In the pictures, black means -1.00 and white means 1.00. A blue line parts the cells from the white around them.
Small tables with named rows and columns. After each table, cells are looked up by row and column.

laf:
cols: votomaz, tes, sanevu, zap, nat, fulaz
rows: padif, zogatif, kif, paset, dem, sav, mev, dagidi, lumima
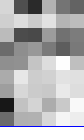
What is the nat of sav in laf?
0.77
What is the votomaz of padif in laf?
0.68
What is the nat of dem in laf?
0.99
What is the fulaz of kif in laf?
-0.03
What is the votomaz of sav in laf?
0.34
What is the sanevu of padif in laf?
-0.67
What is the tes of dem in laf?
0.14
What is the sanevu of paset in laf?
0.19
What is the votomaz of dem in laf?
0.12
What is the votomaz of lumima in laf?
-0.16
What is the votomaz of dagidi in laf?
-0.82
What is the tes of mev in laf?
0.69
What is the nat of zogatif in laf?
0.41

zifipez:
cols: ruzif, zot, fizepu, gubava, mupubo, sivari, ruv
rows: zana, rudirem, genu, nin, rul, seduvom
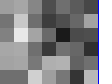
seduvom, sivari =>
-0.59
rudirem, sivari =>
-0.19
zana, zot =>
0.30
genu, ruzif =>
0.01
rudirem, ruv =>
0.28
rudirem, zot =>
0.57
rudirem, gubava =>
-0.52
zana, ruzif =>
0.24
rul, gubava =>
0.37
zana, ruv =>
-0.44
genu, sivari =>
-0.41
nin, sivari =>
-0.19
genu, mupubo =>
-0.80
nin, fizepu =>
-0.13
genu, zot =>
0.82
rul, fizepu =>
-0.06
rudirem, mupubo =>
-0.39
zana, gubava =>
-0.39
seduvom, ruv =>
0.44
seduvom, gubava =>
0.25
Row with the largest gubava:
rul

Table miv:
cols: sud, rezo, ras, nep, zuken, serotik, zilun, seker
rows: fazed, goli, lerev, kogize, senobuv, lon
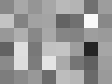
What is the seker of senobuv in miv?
0.24
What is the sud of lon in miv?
-0.02
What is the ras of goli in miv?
0.27
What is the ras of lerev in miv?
0.07
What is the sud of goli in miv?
0.53
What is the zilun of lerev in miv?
0.24
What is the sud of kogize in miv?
-0.23
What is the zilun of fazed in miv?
-0.12
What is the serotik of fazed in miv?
0.41
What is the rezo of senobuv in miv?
0.73
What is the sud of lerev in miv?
0.19

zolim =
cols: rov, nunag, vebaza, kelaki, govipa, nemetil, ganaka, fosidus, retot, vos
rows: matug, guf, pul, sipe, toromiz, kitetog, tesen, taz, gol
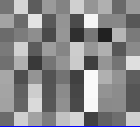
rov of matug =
-0.09
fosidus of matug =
0.38
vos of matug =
0.21
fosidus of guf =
0.05
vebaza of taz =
0.71
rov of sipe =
-0.04
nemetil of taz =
-0.43

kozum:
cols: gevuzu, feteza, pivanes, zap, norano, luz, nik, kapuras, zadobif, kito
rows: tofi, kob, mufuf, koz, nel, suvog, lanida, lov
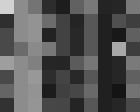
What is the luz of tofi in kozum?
-0.24
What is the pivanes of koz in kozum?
0.08
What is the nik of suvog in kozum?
-0.32
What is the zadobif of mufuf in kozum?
-0.81
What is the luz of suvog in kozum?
-0.69
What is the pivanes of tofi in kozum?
-0.09
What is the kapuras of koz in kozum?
-0.75
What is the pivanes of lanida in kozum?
0.15
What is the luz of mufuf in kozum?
-0.69
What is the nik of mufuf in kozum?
-0.32
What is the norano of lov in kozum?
-0.45
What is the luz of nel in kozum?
-0.29
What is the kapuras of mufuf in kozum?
-0.75
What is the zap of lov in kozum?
-0.44
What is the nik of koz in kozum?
-0.32
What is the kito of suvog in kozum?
-0.25
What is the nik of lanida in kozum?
-0.18
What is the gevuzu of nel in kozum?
0.24
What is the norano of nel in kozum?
-0.71
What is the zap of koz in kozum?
-0.06

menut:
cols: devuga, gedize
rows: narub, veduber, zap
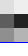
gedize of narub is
0.87
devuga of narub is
0.75
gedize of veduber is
-0.73
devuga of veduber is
-0.27
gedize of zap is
0.41
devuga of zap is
0.12
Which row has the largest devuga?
narub

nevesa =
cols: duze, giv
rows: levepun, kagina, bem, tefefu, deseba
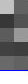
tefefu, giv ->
-0.51
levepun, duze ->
0.51
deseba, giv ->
-0.23
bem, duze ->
-0.28
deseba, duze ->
-0.18
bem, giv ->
0.20
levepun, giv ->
-0.24
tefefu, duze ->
-0.49
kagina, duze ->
-0.57
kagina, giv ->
-0.36

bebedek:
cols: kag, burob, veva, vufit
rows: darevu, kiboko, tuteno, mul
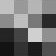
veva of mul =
-0.79
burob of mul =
-0.61
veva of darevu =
0.42
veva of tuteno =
0.63
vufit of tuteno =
0.13
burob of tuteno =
-0.47
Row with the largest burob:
kiboko

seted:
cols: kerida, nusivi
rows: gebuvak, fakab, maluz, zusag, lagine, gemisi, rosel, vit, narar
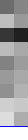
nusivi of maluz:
-0.75
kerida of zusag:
0.47
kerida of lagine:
0.02
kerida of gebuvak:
-0.15
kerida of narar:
0.73
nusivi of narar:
0.36
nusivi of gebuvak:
0.04
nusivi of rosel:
0.40
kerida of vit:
0.62
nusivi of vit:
0.57
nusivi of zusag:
0.32
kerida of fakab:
0.49
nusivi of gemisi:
0.32
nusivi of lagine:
0.22
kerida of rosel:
0.13
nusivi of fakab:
0.20
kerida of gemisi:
0.21
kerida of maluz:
-0.58
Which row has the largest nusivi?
vit

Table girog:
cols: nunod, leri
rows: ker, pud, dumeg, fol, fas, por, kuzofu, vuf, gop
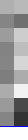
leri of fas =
0.68
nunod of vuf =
0.21
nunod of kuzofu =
0.35
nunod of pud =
0.04
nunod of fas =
0.04
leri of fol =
0.48
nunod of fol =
0.03
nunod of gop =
0.04
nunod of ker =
0.38
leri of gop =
-0.60
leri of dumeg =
0.61
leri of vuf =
-0.43
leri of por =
0.35
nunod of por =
-0.01
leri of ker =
0.45
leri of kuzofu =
0.90
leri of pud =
-0.12
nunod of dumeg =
0.22
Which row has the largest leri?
kuzofu

